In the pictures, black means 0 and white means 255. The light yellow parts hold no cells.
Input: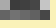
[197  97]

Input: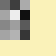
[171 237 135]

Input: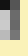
[ 85 199]

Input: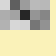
[184 149 211]

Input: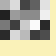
[225 139 203 216]

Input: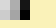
[ 21 165]
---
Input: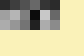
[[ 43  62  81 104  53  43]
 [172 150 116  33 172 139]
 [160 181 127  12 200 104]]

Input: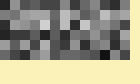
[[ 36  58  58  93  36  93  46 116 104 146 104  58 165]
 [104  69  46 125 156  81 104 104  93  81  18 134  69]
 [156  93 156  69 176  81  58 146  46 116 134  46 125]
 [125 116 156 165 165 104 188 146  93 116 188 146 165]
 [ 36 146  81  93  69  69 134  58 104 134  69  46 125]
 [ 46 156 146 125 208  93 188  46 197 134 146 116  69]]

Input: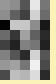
[[ 64  33 129 118  33]
 [107  54 161  96  42]
 [129  85  42 210  85]
 [141  96  64 210 107]
 [151 141  85 231 118]
 [151 161 118 240  74]
 [ 74 190 181 220  42]
 [  3 199 199 141  24]]

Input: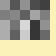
[[155  86 145  76  64]
 [173  96 204  54 105]
 [173 116 216  54 145]
 [126 135  96 164 126]]

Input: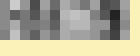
[[138  97 119  86 138  86 183 193 183 129  86  35 149]
 [138 171 119 119 129  97 171 183 183 149 149  56 138]
 [129 193 129  97 149 119 171 161 161 149 107  66 161]
 [138 204 149  76 161 107 171 149 119 161  76  86 161]]

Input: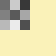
[[129  90 167]
 [110 203  56]
 [185 235  79]]

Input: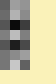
[[ 85  11  61]
 [ 85  30  73]
 [118 139 158]
 [ 97 158 148]
 [107 178 139]
 [127 188 127]
 [118 199  97]]

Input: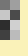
[[199  75]
 [117 159]
 [ 64 187]
 [ 45 208]]

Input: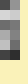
[[ 66  46]
 [192 109]
 [109 120]
 [171 130]
 [ 76 148]
 [214 204]]
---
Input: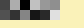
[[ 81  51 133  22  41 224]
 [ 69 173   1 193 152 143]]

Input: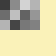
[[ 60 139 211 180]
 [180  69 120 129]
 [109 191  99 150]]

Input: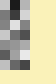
[[ 92 161 233]
 [122  60 212]
 [200  27 181]
 [141 150 171]
 [131 224 131]
 [200 113  80]
 [191 103  70]]

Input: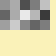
[[101 171 233 183  58]
 [159 203 136 101 125]
 [147 171  79 125 193]]

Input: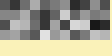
[[ 78 193 181 110  54 163  66 215 205  24  43]
 [134 134 172  99  54  99 205  99 153 122 134]
 [153 163 122  88 225 153 181  88 122 193 181]
 [ 88  54 110 172  99 122 143  43  66 143  78]]

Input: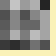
[[124 196 155 175  36]
 [102 175 124 187 164]
 [ 90 134 102 102 164]
 [ 80 134  80 134 164]
 [ 57  45  69 113  80]]

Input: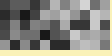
[[149  42 138  54 171  42  42 171 190 181 120]
 [ 74 138 111 111  24  83 102 201 160 171 149]
 [ 65  92  92  54 102 181 129 171 212 111 160]
 [ 65 129  54 129 120  83 171  54  54 201  74]
 [ 42  74  24  65 171 160 190 149  92 201 181]]
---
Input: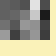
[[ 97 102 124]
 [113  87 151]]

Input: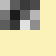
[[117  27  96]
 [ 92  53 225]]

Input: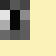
[[227   5 140]
 [173   8  94]]

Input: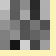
[[175  91 167]
 [146 124  82]]

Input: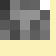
[[ 68 137 146]
 [ 88  81 143]]

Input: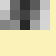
[[184  94  65]
 [131 139  39]]

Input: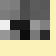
[[124 116  77]
 [238  24  24]]
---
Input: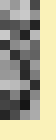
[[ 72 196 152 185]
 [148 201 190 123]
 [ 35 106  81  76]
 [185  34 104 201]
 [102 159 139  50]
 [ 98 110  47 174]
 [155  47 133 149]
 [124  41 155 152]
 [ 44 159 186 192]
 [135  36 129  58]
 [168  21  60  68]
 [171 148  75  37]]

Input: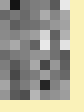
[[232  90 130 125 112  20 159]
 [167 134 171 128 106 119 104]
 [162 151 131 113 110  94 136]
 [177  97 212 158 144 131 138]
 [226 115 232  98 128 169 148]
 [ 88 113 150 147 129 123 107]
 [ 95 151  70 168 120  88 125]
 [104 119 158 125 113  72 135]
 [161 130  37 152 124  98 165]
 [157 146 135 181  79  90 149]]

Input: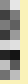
[[230 141]
 [123  64]
 [ 96 123]
 [154  57]
 [224 212]
 [ 20  35]
 [ 88 192]
 [188 113]]

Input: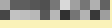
[[ 98 176 118 160 217 119  80  86  94  94 170]
 [158  56 179 117  48 183  87 184 190 194  70]]

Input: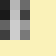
[[107 182  35]
 [ 63 193  25]
 [155 204  99]
 [121 205  62]]

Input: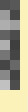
[[ 88  82]
 [ 71 155]
 [159 174]
 [ 76  98]
 [ 63 175]
 [ 69 117]
 [104  70]
 [ 67 136]
 [ 77 193]]

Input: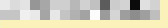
[[210 224  11 211 204  92 193 209 184 207 207 167 150 227 219 233]
 [190 159 141 158 213 155 252 163 177 196 231 165 233 240 197 197]]
